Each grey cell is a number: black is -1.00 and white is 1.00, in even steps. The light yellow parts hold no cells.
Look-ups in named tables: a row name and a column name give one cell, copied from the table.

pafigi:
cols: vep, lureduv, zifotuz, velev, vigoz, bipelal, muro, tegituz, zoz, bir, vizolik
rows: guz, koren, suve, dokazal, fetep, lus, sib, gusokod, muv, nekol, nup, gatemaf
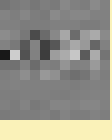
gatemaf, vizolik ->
-0.01
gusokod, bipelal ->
0.13
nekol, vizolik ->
0.02
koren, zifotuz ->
0.05
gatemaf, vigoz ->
0.00
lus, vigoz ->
-0.52
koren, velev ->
-0.02
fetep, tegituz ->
0.32
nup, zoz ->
0.05

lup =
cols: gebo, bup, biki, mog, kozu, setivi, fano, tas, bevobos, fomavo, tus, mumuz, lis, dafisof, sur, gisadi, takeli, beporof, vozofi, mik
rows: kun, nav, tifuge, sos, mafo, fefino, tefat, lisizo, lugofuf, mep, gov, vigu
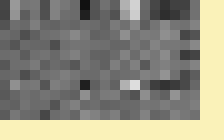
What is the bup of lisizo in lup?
-0.17
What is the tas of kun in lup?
-0.16
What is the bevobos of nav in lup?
-0.75
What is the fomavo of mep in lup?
-0.16
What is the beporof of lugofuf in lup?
-0.54
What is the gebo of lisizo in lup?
-0.19

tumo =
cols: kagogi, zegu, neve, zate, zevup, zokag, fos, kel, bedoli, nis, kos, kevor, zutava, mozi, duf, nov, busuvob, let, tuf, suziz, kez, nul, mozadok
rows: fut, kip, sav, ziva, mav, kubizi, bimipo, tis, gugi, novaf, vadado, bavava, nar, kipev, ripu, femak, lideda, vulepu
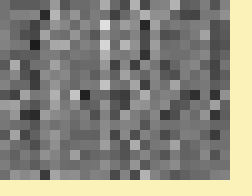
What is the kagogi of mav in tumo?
0.02
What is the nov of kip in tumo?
0.12
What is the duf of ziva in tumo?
-0.42
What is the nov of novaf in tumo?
-0.08
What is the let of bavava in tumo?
-0.39
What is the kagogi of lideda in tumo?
-0.02
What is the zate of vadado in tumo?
-0.34
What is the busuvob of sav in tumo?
-0.13
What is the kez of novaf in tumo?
-0.05

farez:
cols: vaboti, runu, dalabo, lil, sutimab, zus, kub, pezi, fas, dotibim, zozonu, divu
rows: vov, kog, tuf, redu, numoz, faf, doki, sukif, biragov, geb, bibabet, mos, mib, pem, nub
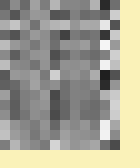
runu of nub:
0.42
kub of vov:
0.05
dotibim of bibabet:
-0.15
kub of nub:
0.32
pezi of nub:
0.17
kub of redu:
-0.49
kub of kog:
-0.31
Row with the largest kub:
tuf

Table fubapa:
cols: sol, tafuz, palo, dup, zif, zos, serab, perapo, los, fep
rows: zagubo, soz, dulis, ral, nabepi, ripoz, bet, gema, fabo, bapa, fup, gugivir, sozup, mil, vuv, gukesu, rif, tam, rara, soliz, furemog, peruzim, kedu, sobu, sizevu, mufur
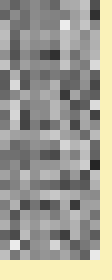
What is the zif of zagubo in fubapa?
-0.04
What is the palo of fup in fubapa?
-0.05
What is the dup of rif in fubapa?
0.17
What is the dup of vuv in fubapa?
0.14
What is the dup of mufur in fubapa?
0.08
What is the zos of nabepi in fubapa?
-0.05
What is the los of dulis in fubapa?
0.54
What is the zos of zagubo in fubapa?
-0.20
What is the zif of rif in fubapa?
0.15
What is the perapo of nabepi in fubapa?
0.30
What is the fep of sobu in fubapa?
-0.28
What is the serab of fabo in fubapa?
-0.24
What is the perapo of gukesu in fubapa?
0.00
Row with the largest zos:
sizevu

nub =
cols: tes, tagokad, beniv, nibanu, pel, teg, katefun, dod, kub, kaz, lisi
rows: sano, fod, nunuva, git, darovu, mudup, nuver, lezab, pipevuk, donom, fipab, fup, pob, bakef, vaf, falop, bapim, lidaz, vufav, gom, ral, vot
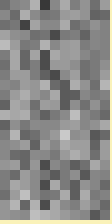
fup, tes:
0.37
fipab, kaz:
0.14
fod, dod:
0.24
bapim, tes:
0.17
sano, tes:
-0.13
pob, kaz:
0.14
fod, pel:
-0.09
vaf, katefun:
0.33
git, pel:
-0.09
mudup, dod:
0.24
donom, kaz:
-0.04
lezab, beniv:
0.22
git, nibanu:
-0.13

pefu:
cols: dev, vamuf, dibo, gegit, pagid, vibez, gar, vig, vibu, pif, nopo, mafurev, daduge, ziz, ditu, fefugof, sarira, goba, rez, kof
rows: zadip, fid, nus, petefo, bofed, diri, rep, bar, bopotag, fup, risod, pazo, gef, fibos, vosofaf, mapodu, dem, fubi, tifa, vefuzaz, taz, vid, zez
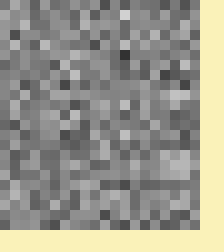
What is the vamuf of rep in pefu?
-0.04
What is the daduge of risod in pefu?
0.47
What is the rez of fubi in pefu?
0.38
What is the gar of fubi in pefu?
0.07
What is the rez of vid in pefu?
-0.32
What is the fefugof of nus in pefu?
0.07
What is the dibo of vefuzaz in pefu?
0.17
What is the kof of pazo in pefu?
-0.09
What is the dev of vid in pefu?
-0.06
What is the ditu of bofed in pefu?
0.27
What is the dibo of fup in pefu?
0.34
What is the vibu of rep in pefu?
-0.05
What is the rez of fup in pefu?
0.47
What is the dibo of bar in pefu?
-0.05
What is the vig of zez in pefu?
0.06
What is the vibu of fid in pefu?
0.28
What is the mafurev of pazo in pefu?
-0.02
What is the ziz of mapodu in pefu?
0.07
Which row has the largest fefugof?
petefo

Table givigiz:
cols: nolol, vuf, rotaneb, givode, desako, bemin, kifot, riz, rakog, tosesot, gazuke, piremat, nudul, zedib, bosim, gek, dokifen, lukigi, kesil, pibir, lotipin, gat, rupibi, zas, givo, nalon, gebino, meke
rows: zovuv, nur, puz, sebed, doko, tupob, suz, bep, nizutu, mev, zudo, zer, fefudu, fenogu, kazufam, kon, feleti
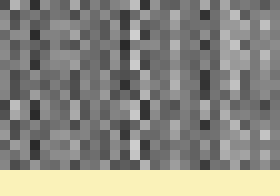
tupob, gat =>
-0.21
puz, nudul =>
-0.53
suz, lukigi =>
0.07
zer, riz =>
0.33
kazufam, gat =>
-0.27
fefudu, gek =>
-0.12
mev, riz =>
-0.40
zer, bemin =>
-0.06
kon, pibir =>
-0.23
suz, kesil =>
-0.12
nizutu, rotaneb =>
-0.11
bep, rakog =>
0.01
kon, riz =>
0.18
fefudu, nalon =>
0.00
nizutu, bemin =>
-0.03
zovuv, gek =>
0.15
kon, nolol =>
0.00
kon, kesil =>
-0.14
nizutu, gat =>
-0.13
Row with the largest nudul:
zudo

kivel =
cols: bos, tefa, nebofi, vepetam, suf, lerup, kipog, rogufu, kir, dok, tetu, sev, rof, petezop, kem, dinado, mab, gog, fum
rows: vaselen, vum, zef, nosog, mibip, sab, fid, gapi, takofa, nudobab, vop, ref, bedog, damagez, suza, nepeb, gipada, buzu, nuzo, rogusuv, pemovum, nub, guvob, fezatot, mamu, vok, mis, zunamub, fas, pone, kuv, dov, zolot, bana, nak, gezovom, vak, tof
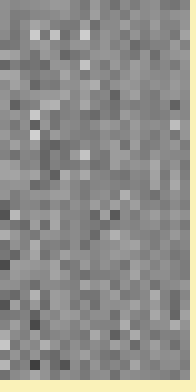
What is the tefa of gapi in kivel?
0.29
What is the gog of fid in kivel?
-0.04
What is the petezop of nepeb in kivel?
0.07
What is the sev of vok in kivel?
0.20
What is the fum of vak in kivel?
-0.02
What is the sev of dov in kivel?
-0.12
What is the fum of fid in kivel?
0.14
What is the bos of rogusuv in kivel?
0.16
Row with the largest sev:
fezatot

